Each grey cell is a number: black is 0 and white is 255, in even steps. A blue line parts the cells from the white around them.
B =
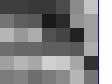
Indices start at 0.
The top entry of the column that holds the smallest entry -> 56
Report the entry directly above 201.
95
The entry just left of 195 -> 138
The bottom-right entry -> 116
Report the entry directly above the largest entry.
95
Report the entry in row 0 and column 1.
62
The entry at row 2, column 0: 181
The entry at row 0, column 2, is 56
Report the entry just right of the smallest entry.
42
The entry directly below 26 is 81
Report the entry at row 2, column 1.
152
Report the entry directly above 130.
181
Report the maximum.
208

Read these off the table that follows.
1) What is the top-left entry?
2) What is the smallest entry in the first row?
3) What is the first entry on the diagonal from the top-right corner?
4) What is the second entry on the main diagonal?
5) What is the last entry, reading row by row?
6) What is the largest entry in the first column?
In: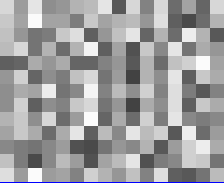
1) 215
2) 88
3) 215
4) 163
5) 187
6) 222

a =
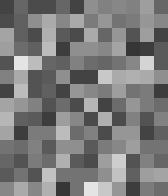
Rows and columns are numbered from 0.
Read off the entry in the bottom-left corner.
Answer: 135
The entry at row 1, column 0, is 75
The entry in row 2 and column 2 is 75
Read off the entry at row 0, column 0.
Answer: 67
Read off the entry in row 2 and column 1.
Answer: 96
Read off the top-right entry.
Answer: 102
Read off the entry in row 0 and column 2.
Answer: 75
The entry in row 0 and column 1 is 102
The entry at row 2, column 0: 164
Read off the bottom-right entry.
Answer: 108

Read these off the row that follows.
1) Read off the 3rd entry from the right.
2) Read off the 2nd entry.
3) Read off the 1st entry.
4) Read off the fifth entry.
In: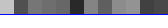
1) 147
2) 80
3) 196
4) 103

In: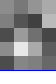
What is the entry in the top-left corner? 140
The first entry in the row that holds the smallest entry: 127
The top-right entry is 170
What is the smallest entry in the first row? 120
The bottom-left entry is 76
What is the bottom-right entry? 104

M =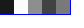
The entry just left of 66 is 142
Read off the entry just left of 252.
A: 25

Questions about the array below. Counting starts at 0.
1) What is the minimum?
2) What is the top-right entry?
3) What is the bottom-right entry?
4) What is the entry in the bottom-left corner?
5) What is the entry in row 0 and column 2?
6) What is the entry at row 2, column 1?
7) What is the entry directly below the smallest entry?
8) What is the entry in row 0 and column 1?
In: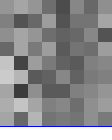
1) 60
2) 143
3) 122
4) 165
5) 149
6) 165
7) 196
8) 165

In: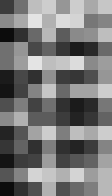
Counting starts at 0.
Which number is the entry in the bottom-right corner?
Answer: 184
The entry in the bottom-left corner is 12
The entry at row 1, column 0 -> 138
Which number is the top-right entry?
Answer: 198
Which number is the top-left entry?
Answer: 60
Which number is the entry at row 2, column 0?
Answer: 12
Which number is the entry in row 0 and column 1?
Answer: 112
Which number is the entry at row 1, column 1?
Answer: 169
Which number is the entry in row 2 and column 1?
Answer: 48

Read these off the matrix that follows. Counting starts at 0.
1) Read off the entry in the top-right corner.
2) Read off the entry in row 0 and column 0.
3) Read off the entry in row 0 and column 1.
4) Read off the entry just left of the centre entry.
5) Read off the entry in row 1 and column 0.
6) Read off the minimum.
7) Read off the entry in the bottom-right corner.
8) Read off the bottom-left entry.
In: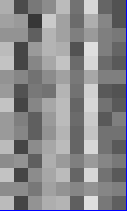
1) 82
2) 174
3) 75
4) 167
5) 161
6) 55
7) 95
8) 187
